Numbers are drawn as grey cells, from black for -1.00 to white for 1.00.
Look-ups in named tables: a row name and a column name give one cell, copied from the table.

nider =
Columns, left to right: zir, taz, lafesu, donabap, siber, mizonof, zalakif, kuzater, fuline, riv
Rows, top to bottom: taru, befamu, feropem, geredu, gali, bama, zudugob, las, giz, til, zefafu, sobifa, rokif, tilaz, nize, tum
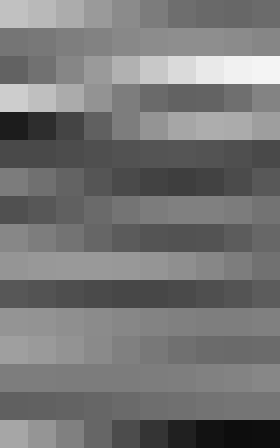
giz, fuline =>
-0.28
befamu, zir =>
-0.08
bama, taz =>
-0.43
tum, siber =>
-0.40
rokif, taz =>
0.21
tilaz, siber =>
-0.03
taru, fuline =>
-0.19
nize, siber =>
-0.17
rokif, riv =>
-0.16
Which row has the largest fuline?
feropem

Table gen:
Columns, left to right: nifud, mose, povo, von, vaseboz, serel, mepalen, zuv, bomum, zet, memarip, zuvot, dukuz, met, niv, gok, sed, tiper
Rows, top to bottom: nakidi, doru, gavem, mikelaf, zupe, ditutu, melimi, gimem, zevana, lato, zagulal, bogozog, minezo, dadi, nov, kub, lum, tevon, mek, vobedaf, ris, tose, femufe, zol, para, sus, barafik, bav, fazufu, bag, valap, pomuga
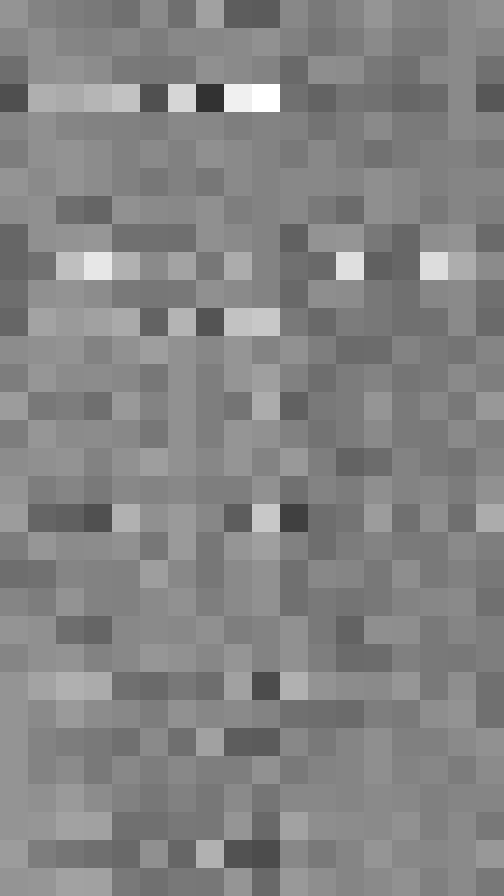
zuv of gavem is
0.13
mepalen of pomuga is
-0.06
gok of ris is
-0.05
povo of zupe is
0.04
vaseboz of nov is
0.20
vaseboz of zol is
0.07
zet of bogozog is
0.57
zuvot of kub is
-0.10
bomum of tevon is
-0.01

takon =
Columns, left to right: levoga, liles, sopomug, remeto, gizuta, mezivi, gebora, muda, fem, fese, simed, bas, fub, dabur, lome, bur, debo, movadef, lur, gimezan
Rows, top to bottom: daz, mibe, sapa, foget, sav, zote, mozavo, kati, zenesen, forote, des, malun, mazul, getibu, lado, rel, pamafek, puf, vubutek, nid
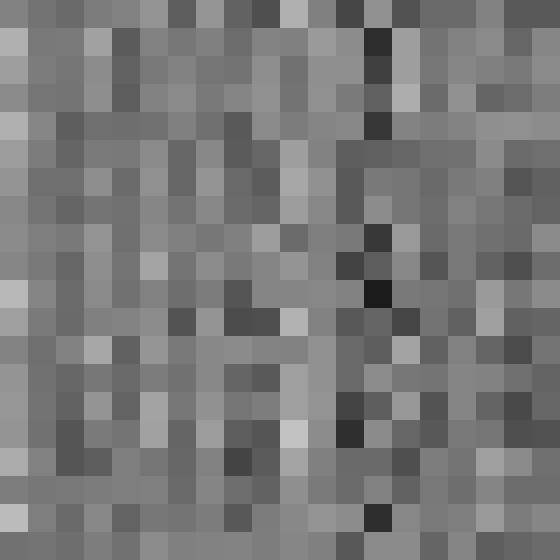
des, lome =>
-0.05
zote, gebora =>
-0.19
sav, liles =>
0.05
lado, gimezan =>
-0.19
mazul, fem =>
0.09
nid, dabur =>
0.08
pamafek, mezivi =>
-0.08
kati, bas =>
0.06
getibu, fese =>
-0.30
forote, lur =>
-0.39
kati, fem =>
-0.16
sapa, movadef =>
0.00
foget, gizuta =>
-0.27
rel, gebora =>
-0.21
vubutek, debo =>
-0.01
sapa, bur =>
-0.07
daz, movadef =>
0.02
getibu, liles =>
-0.11
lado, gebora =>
-0.07

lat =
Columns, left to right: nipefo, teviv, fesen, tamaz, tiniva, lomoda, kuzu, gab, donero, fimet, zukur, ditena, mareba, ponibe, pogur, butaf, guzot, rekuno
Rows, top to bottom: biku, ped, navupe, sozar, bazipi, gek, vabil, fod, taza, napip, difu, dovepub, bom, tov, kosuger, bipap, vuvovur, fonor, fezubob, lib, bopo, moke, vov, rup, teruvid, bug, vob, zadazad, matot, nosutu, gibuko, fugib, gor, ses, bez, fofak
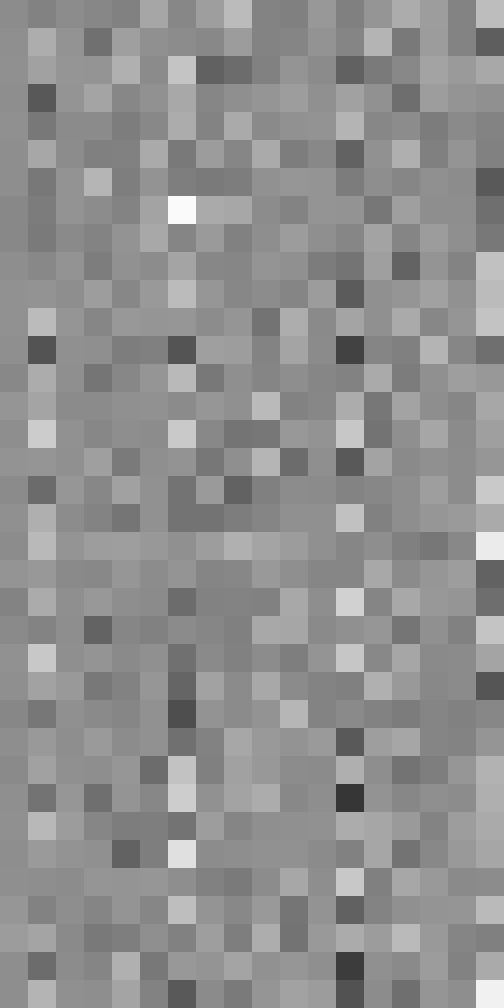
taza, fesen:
0.08
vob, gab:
0.02
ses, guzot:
0.04
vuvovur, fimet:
0.42
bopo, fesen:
0.08
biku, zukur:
0.00
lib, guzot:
0.07
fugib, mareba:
0.57
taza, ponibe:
0.28
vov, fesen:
0.11
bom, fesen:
0.13
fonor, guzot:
0.10
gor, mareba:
-0.24
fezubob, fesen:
0.10

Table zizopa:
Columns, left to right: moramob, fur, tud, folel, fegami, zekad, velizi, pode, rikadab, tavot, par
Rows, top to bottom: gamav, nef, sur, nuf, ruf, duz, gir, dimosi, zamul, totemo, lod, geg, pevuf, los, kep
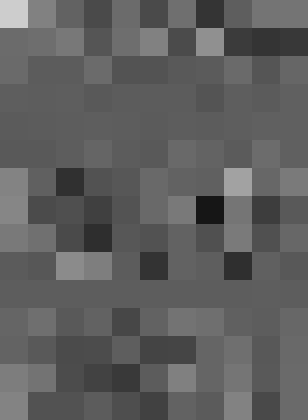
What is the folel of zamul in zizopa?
-0.64
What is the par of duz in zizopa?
-0.25
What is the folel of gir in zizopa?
-0.36
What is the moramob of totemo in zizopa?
-0.29
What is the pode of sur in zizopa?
-0.29
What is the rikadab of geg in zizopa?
-0.25
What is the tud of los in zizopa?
-0.40
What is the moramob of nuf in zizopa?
-0.26
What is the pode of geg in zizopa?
-0.13
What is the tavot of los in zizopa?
-0.30
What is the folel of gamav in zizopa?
-0.42
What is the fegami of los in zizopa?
-0.55
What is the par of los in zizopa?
-0.17
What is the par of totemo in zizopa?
-0.31
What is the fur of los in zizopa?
-0.10
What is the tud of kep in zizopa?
-0.36
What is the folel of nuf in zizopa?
-0.30
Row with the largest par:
gir

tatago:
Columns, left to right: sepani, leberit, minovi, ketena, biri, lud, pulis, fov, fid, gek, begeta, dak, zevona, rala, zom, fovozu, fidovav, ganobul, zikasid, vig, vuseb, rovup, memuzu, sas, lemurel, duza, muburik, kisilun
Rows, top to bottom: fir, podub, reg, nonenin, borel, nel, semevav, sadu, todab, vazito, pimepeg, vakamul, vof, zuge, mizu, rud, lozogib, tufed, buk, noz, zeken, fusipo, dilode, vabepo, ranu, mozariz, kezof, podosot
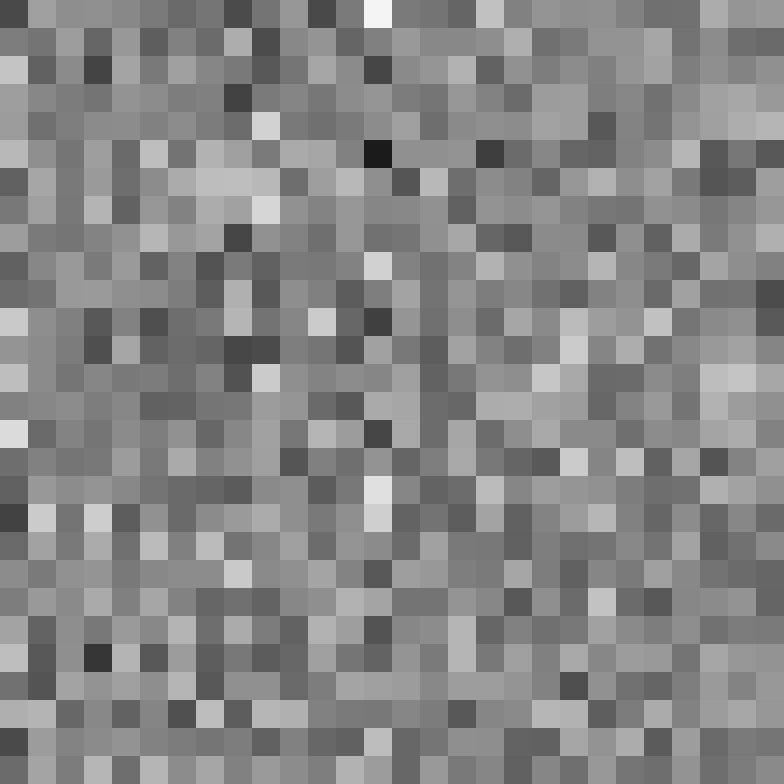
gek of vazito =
-0.24
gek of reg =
-0.31
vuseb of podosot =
-0.13
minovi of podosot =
-0.03
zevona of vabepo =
-0.08
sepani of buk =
-0.48
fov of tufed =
-0.21
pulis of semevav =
0.34
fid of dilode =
0.34
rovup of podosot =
0.19
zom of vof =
-0.06
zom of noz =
-0.16
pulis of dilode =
0.41
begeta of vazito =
-0.04
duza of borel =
0.25

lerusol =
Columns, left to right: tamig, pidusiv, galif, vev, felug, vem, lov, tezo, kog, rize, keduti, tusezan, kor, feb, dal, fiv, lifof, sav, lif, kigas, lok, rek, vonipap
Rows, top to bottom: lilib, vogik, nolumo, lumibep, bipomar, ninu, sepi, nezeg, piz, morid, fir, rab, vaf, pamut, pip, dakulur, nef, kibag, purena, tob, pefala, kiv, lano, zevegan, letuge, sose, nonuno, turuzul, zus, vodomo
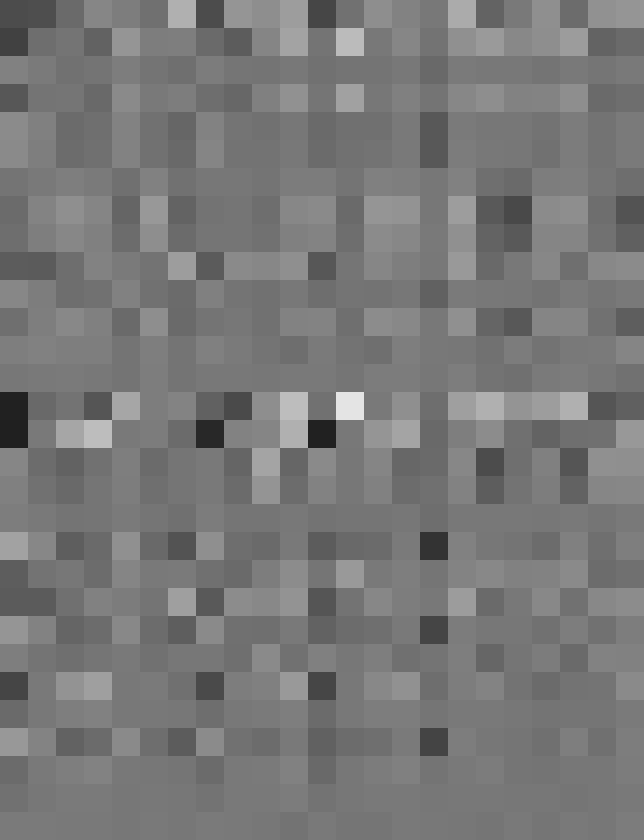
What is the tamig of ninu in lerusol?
0.08
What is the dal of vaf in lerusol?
-0.01
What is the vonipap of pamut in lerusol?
-0.11
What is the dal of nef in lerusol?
-0.19
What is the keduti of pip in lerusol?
0.48
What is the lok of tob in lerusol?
0.00
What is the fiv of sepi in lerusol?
-0.07
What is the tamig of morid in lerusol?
-0.28
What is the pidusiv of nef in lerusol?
-0.15
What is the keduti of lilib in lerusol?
0.23
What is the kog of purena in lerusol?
-0.08
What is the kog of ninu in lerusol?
-0.10
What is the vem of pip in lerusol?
-0.02
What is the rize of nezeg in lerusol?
-0.14
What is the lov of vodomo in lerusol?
-0.07
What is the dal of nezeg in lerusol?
0.15

